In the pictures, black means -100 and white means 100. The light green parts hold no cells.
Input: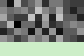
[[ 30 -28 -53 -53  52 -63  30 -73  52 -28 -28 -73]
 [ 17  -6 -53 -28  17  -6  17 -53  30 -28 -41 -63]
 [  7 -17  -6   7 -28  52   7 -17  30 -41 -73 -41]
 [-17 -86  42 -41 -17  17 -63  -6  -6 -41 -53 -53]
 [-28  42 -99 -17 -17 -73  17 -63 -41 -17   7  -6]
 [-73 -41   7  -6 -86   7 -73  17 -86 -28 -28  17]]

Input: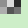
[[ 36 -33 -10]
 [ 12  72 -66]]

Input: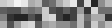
[[ 59  69  91  81  34  46 -26 -13  34  59  81 -48  69 -72  11  46]
 [ 34 -36  21  59  69 -26  21  34  11  11 -13  46 -26  59  11  46]
 [  0 -60 -72 -72 -36 -60  59  69 -48 -72 -48  46 -13  34  34 -60]
 [-26 -36 -36   0 -13   0  59 -36 -48 -26 -48  21 -60  69 -13 -13]]

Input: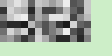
[[ 35  56  77  56 -22  56  46  24  46  87 -34 -22  56]
 [ 11  24 -12 -58 -22  66  35 -12 -68 -68  -2 -68  -2]
 [ -2  56  77  87 -34  35  11  77  77  66 -47  11  46]
 [-12  66  35  66 -68  56 -34  -2  24  87 -34 -58  24]
 [-47 -68 -68 -79  46  -2 -34  -2 -58 -79  66 -22 -34]
 [-58  66  46  35 -68  35 -47 -47 -12  46 -22 -47  56]]

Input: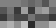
[[ 25  38  13  50 -66  13  13  50]
 [  1   1   1  -9 -20  -9 -33   1]
 [-33  -9 -55  25 -55  13  25 -20]
 [-55 -20 -45 -45  -9 -33 -33 -55]]

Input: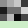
[[ 11  35  56 -55]
 [-33  46 -91 -44]
 [-79 -13 -13  66]]

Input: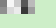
[[ 13  71  84 -56  24]
 [  0  94  59 -32  46]]
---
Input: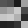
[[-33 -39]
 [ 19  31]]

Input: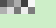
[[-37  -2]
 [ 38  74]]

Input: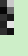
[[-60  58]
 [-95 -15]]

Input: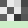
[[-28  84]
 [ 84 -29]]

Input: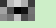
[[-60  45]
 [ 27 -39]]

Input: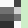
[[ 96  96]
 [-11 -11]]

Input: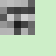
[[ 43  48]
 [  8 -44]]

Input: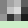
[[ 1 29]
 [ 1 52]]

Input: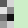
[[-29  68]
 [ 79   8]]
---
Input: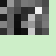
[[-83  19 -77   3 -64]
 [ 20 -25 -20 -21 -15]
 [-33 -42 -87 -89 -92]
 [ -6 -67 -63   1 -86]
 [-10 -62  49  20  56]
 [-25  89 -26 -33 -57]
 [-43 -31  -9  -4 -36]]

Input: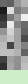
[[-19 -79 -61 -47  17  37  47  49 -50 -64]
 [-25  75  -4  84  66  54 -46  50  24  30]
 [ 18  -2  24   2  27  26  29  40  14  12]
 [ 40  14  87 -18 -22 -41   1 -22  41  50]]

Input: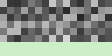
[[ 44 -50  25  37  -4  46]
 [-57 -12 -55  -9  44 -33]
 [-59 -33 -22  43  44 -56]
 [-44  25 -55  11 -49 -19]
 [ -5 -39 -22  35 -19 -21]
 [-27  17 -45  -7 -37   5]
 [-50 -31 -29  44  18 -33]
 [ 56 -58  26  -5 -31  55]
 [ -6 -25 -39  30  39 -25]
 [ 51 -68  42  18 -20  69]
 [-41  20  37 -28  11 -37]
 [-61  12 -69 -11 -54 -42]
 [-14  -9 -26  29 -11 -33]
 [ 46 -59  42 -12 -32  45]
 [-44  16  26 -39 -14 -47]
 [-32  26 -63  -9 -33 -36]]

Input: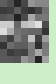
[[-26 -54 -33  61  73 -25 -59 -31 -30]
 [-38 -49 -28  59  35 -49 -15 -53 -31]
 [-70 -27 -73 -19 -10  -2 -26 -44 -35]
 [-44 -54 -41  49 -16 -22 -26 -48  16]
 [ 17 -62  32  56 -20  52  -1  -6   0]
 [  7 -46  -8  76 -20 -49 -64  31 -72]
 [  6 -11  -6 -40 -59  23  -6  -3  26]]

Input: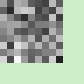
[[ 25 -22  43  20   4  -7  60  -1  68]
 [-38 -66   5  27  26   5 -51  23 -41]
 [ 38  46 -32  30 -26  30  76  43  95]
 [ 27  59 -65   9 -37  -1  53   0  22]
 [-28  51   1 -30 -16  40   1 -21 -25]
 [-39 -48 -33  -2 -24 -34  43 -15  34]
 [-48 -19 -42  -1 -49  35  -8   2 -29]
 [ 45 -45  54  14  40 -13  41   2  63]
 [-26  45 -51 -14   2  49 -26  42 -75]]

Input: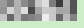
[[ 21  15  54]
 [ -3  66 -18]
 [ 39  38  42]
 [  8  73  -4]
 [-12 -42   2]
 [ 56  30  11]
 [ 73  59  86]
 [ -2  55  58]
 [-53  30 -19]
 [ 36  31  46]
 [-35 -33   3]]

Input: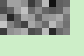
[[-31 -41  16  54 -54]
 [ 26 -24 -70   3  14]
 [ 26  22 -27 -23  22]
 [ 12  51  32 -48  36]
 [-53 -16  22  31 -40]
 [-20   9 -23  10 -30]
 [ 45 -20  17 -16  47]
 [-87 -30  21  45 -69]
 [-25 -22  33  13 -17]
 [-19  17  -7 -11  -2]]

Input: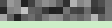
[[-39 -70  30]
 [ 20   2 -23]
 [  7   8 -73]
 [-73  53 -27]
 [-48 -23 -14]
 [ -7 -28 -33]
 [ 12 -55  -5]
 [  2 -76  13]
 [-26 -73   8]
 [-63  -9 -25]
 [ 40 -46  -8]
 [  5 -50 -21]
 [ 18 -16  -6]
 [-52 -59  42]
 [-38 -53 -25]
 [-12 -10  -9]]
